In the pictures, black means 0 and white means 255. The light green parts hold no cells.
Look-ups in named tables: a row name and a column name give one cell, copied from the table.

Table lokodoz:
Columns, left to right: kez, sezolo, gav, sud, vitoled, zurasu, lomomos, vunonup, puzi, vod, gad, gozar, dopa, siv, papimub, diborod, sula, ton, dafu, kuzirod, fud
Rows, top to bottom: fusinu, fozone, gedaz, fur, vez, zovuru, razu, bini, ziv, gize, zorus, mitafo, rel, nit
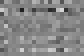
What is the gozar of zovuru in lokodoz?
130
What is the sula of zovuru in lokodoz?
131
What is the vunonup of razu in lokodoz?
143
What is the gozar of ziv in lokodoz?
133
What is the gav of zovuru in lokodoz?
131
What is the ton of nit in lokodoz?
133

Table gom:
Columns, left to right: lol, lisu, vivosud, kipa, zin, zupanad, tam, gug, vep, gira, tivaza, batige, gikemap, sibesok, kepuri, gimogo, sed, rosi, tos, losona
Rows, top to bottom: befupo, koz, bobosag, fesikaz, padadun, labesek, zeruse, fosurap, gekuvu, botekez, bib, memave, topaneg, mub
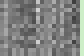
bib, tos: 66
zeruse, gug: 144
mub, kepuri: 127
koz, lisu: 169
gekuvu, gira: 126
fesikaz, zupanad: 95
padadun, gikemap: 136
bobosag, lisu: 133
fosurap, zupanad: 92
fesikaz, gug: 89
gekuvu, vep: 101
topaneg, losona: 129
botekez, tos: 155

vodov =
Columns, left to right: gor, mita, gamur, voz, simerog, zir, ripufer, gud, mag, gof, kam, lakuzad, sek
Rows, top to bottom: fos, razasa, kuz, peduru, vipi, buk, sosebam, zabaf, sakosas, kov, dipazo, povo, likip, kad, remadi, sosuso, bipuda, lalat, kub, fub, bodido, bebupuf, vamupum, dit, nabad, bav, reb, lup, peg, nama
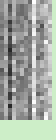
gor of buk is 133
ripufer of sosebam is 166
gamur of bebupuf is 88
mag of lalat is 173
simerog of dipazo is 135
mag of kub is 216
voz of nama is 200
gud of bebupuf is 179
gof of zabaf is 104
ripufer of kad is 136
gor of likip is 116
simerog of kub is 121
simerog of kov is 153
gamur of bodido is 69
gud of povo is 136

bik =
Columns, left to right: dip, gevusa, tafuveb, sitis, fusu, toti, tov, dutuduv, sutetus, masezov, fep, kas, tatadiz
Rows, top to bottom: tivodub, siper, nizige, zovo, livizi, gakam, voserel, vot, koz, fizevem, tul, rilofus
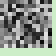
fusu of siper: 21
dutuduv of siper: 100
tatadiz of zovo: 213
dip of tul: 148
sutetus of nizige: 204
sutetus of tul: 51
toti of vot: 133
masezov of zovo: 127
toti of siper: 50
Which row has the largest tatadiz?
zovo

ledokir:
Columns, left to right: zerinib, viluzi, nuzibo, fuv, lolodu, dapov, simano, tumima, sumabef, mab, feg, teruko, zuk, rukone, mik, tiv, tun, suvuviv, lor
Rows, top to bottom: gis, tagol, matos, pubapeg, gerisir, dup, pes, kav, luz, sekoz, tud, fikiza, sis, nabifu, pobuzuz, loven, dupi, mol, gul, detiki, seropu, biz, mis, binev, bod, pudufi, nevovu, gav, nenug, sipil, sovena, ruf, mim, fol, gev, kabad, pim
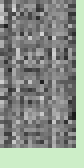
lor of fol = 152
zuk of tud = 119
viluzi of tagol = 94
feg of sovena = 115
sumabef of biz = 120
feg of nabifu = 163
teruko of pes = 130
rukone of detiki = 145
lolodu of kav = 129
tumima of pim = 159
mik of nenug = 172
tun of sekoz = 68
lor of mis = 94
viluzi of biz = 92
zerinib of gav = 139

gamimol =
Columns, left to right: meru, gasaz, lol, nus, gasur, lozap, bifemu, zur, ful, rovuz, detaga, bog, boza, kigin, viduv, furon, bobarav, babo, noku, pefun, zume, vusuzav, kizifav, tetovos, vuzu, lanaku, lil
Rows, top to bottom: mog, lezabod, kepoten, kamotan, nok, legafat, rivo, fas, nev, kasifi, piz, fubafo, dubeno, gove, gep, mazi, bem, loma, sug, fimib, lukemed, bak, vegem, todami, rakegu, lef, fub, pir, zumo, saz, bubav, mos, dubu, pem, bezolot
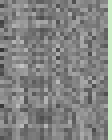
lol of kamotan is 137
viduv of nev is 163
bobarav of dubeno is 118
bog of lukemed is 114
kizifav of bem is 122
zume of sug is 130
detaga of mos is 125
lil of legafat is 131
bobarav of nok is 120
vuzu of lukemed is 145
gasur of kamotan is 171

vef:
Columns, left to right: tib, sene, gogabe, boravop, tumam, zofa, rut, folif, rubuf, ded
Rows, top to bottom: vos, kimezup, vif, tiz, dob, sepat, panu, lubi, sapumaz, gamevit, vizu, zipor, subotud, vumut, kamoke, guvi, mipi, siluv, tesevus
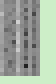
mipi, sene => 134
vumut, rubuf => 135
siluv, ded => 142
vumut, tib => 161
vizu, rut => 86
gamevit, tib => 159
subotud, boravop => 138
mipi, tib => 163

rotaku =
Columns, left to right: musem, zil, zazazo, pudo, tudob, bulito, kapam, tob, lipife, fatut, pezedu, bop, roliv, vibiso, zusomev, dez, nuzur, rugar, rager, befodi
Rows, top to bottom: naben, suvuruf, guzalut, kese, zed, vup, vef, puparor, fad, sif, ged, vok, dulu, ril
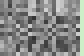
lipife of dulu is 131
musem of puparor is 143
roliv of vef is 178
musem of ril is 110
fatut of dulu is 149
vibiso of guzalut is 104
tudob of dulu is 71
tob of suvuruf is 189
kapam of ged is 127
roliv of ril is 153
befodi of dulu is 99
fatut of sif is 117
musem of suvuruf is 119
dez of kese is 182
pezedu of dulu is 88
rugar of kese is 129
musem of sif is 122

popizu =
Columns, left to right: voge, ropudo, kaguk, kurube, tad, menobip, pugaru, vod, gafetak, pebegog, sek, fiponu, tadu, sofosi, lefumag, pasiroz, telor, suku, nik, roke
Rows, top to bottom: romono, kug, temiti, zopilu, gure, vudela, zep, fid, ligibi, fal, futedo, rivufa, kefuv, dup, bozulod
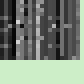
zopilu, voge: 31
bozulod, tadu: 74
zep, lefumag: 20
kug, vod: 116
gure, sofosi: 72
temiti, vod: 116
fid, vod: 116
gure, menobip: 119
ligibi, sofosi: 72
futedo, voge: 31

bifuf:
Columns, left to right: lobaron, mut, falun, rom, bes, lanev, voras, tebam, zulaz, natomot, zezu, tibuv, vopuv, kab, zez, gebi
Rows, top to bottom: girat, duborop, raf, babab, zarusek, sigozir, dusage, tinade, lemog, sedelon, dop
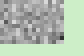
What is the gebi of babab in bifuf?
156
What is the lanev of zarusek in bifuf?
137
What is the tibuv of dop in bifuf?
202
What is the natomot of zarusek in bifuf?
118
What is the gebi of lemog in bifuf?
115
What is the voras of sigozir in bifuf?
189
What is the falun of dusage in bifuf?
143
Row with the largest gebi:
duborop

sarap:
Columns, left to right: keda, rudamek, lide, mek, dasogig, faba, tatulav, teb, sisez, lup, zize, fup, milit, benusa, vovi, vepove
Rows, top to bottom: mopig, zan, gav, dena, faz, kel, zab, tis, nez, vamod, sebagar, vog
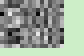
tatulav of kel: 101
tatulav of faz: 108
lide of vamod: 87
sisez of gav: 102
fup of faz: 70
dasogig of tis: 32
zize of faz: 122

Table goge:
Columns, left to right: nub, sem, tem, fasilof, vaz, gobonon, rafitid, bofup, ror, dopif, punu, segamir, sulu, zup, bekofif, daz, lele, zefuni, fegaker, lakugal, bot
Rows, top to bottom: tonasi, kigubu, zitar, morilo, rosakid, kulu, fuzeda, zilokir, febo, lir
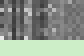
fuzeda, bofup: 135
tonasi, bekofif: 124
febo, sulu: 124
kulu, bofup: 148
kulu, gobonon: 73
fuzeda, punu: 74
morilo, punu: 70
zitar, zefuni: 115
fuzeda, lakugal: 106
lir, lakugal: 144
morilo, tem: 118
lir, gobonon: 73

